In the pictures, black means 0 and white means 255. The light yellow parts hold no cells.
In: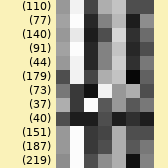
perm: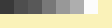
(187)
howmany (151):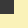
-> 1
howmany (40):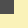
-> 2
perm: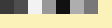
(73)
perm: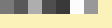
(187)

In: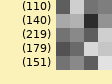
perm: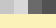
(179)
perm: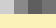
(219)

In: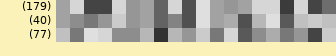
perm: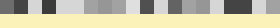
(179)
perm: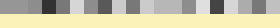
(77)
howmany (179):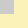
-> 0
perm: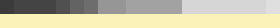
(179)
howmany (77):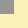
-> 2
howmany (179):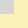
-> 6

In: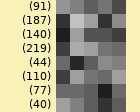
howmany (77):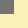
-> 0
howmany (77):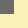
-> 3
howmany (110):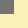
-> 1
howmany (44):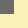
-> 1
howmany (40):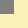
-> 1
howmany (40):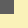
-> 2
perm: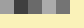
(219)

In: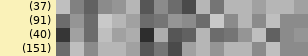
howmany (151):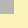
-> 5
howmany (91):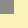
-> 5
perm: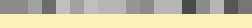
(151)
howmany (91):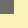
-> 4
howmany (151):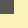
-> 1
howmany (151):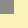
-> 4

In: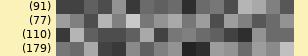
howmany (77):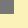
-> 2
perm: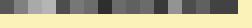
(91)
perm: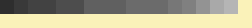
(110)
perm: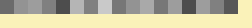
(77)
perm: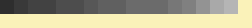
(91)

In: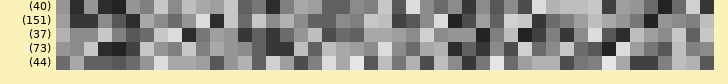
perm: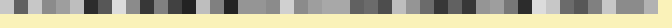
(37)
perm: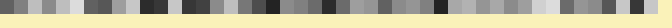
(37)
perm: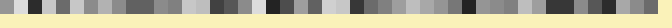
(151)

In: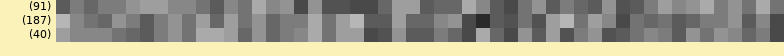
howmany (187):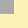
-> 1
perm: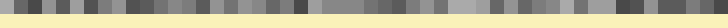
(40)

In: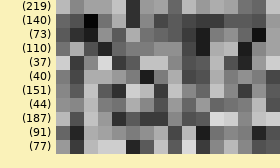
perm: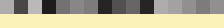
(91)
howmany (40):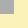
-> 4
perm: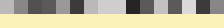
(77)
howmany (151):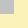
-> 3
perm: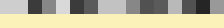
(37)

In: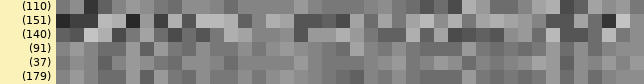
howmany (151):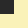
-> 2
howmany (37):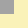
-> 1

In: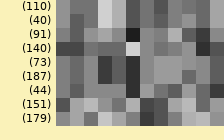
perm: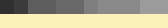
(187)
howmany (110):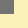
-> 4
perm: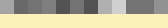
(110)

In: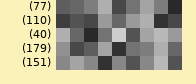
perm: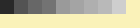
(40)
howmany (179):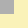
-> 1
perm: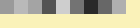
(40)
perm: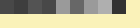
(110)
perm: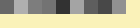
(179)
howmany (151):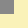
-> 4

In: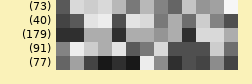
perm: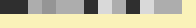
(179)
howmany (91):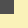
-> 3
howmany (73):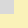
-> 2
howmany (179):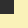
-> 4
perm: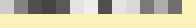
(40)
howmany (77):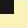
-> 2

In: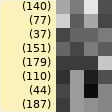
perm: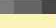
(37)
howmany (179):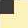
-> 3
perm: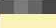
(151)
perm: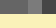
(37)
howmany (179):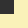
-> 0
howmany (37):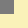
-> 1

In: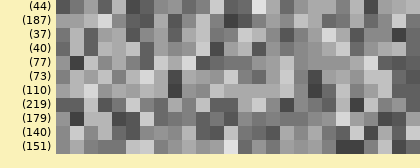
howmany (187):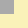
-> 3
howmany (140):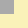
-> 3
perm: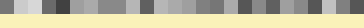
(37)
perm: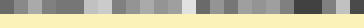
(151)
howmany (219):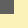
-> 6

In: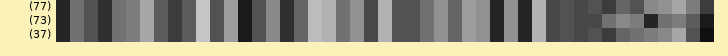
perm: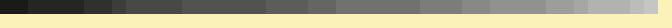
(73)
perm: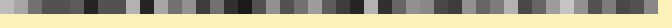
(77)

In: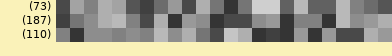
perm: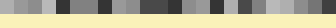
(187)
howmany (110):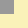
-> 3
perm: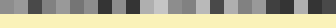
(110)
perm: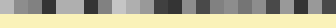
(110)

